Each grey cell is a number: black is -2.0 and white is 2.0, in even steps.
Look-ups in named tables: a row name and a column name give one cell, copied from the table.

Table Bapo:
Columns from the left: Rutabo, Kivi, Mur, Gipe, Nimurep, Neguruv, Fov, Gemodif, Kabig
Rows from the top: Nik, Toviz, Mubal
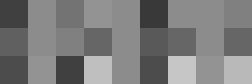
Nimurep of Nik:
0.2
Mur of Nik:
-0.2
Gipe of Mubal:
1.0
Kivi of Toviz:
0.2
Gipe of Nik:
0.3
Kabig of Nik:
0.0
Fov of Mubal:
1.1
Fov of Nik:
0.2
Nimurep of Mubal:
0.2
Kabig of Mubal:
0.9
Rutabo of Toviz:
-0.5

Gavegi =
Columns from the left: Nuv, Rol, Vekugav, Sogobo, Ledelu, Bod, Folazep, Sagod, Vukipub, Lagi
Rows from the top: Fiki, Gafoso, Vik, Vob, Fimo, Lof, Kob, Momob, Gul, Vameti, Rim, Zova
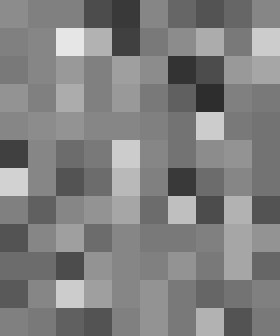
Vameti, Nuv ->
-0.3
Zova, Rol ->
-0.1
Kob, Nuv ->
1.3
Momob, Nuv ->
0.0
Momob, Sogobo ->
0.3
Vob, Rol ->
0.0
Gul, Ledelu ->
0.1
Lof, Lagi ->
-0.2
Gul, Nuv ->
-0.7
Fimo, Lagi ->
-0.2
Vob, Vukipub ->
0.0
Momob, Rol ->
-0.5
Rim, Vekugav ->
1.2
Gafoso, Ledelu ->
-1.0
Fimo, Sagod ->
1.2
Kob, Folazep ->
-1.1
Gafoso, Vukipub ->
-0.1
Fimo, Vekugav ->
0.3
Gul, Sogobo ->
-0.3

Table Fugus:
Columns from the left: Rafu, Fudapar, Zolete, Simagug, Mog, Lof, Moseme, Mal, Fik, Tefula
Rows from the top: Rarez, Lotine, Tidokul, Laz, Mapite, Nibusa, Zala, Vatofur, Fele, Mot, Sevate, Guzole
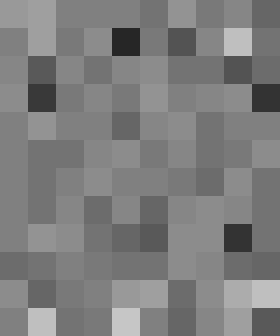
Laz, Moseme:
0.0
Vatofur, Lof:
-0.4
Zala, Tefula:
-0.2
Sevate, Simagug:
0.0
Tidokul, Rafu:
0.1
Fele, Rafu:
0.0
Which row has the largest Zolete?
Fele

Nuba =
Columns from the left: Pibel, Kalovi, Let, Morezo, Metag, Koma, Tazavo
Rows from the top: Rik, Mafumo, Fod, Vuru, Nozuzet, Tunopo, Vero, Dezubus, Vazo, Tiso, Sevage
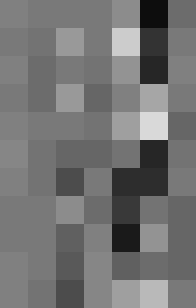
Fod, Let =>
-0.1
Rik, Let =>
-0.1
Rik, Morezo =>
-0.1
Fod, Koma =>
-1.4
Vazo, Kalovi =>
-0.1
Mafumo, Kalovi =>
-0.2
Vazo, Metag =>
-1.6
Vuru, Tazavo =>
-0.1
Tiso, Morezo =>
0.1
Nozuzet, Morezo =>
-0.2
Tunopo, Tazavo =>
-0.2
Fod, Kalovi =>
-0.3
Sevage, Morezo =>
0.1
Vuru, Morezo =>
-0.4
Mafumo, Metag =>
1.2
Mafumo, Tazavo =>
-0.1
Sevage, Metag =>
0.5
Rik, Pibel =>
0.0
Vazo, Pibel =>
-0.1

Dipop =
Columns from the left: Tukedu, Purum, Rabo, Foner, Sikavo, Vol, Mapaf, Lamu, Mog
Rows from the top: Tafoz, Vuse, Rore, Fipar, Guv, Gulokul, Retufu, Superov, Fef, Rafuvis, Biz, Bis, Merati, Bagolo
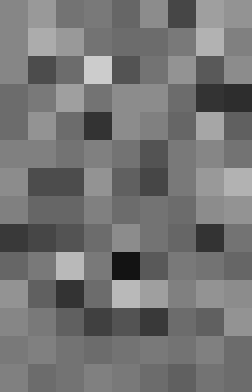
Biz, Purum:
-0.5
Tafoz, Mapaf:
-0.9
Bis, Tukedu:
0.1
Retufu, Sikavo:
-0.5
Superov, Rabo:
-0.4
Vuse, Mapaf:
-0.1
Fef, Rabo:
-0.7
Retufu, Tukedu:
0.2
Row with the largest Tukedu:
Biz

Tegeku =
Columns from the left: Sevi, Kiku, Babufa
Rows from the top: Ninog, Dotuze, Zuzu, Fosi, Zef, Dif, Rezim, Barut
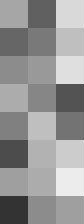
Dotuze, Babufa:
1.0
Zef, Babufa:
-0.2
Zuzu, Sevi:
0.2
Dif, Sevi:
-0.8
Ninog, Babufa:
1.4
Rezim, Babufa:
1.7
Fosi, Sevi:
0.7
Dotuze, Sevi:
-0.4
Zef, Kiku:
1.0
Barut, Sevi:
-1.2
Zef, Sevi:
0.0
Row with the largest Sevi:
Fosi

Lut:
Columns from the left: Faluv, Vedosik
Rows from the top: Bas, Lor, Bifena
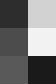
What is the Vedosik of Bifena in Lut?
-1.6
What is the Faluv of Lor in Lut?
-0.8
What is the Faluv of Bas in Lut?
-1.3
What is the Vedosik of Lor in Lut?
1.8
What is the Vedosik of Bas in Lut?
1.3
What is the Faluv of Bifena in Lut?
-0.6
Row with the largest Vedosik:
Lor

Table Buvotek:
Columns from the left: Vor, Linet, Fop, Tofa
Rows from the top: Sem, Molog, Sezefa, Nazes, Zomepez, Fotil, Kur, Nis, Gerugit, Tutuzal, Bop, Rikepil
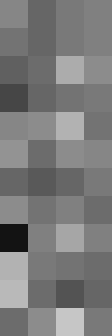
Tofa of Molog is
0.0
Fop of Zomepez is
0.8
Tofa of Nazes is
-0.1
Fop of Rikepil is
1.1
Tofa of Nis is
-0.3
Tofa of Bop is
-0.4
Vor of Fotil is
0.3
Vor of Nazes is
-0.9
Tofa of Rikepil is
-0.1
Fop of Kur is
-0.4
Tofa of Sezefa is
0.2
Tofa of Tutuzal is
-0.3
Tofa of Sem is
0.0
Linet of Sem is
-0.4
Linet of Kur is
-0.6
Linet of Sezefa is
-0.3
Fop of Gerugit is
0.6

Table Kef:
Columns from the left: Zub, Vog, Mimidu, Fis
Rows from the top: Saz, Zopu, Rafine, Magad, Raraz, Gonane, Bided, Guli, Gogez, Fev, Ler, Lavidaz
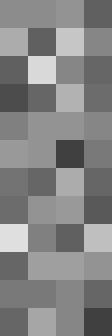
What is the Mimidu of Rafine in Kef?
0.1
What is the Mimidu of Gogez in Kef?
-0.5
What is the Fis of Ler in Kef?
-0.4
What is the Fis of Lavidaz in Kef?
-1.0
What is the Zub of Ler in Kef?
-0.1
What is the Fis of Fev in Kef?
0.3
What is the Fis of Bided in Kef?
-0.4
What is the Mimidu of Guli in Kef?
0.4
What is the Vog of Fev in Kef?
0.5

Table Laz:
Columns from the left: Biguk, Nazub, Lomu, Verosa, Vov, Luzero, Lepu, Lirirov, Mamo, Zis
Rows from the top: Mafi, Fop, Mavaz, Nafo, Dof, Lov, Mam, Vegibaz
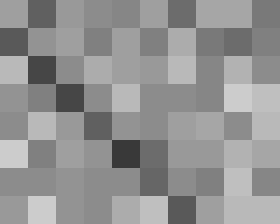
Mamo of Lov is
0.8
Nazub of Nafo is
0.0
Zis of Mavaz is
0.2
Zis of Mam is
0.1
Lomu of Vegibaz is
0.3
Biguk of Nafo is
0.3
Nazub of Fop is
0.3
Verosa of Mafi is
0.2
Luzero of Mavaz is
0.4
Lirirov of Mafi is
0.6
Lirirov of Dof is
0.6
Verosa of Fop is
0.0
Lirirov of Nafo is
0.1
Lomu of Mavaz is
0.2

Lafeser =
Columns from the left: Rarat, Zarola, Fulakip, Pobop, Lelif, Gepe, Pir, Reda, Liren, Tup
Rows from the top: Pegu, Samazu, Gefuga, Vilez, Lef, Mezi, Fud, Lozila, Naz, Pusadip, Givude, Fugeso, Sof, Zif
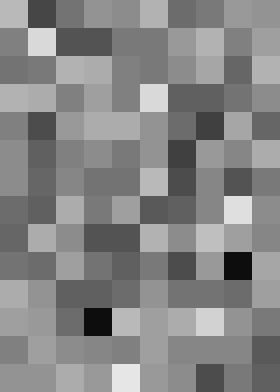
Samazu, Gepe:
-0.1
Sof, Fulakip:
0.2
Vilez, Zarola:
0.7
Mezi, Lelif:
-0.1
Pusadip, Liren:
-1.8
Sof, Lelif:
0.0
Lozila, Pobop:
-0.1
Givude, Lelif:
-0.3
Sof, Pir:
0.1
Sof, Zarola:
0.5
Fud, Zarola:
-0.4
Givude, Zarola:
0.3
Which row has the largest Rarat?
Pegu

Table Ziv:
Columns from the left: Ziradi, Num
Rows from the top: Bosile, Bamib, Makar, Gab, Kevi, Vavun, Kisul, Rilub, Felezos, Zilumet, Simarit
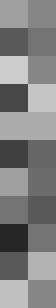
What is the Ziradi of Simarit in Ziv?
1.0
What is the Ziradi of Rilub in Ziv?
-0.2
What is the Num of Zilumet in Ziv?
0.8
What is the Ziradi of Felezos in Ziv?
-1.4
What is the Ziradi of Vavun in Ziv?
-1.0
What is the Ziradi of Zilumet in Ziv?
-0.6
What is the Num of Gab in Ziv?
1.1
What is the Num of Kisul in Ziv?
-0.3
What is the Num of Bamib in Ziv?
-0.2
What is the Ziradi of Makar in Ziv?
1.2
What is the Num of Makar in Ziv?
0.1
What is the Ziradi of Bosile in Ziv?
0.5
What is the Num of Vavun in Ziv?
-0.4
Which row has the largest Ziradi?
Makar

